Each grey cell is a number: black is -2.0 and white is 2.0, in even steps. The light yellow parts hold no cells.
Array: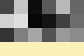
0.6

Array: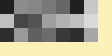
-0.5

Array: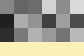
0.8

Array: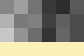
-0.3

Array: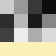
0.7

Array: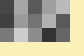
0.2

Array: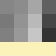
1.1
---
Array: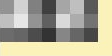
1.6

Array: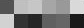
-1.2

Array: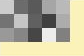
1.1

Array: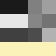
1.6

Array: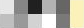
0.4

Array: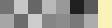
-0.3

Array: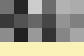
-0.7

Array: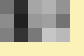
-1.5

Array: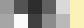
1.9
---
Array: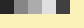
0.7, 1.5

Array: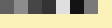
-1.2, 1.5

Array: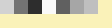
1.9, 1.9

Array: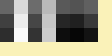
1.1, 1.9

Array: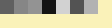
-1.7, 1.3

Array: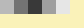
-1.1, 1.6

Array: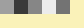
0.1, 1.7

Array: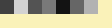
-0.1, 1.3
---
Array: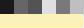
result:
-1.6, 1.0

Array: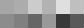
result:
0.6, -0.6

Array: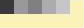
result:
-1.1, 1.1

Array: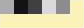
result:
0.7, 0.2

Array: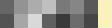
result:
-0.4, -0.9

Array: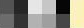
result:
-0.7, -0.9
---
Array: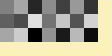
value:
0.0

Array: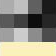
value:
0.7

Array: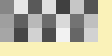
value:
0.1

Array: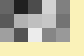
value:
-0.4

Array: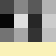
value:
-0.9

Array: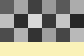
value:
-0.5

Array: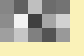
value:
0.1

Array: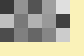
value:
-1.1

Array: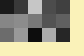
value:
-1.6

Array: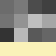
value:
-0.3
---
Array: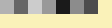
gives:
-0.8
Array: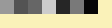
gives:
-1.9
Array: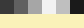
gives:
-1.6
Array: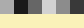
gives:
-1.1
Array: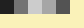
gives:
-0.7
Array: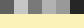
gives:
-1.4
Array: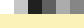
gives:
0.1
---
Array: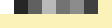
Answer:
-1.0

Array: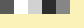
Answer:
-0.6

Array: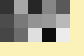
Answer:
-1.4

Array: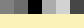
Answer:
-0.9

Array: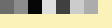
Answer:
-1.0

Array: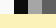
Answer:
-0.5

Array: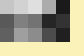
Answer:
-1.5

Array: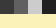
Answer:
-1.1

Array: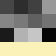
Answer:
-1.6
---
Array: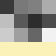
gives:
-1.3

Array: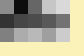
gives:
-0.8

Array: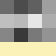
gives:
1.6

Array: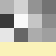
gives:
1.1

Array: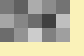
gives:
-0.3

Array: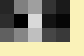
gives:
1.4
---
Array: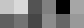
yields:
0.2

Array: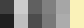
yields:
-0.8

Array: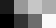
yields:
-1.2

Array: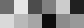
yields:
-1.8

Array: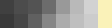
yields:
0.7

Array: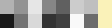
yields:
-1.0
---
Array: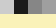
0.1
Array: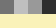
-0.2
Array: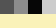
-0.7
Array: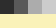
-0.6
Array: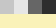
-0.4
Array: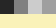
0.0
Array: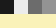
-0.3
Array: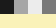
-0.1
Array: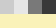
-0.1
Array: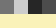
-0.8
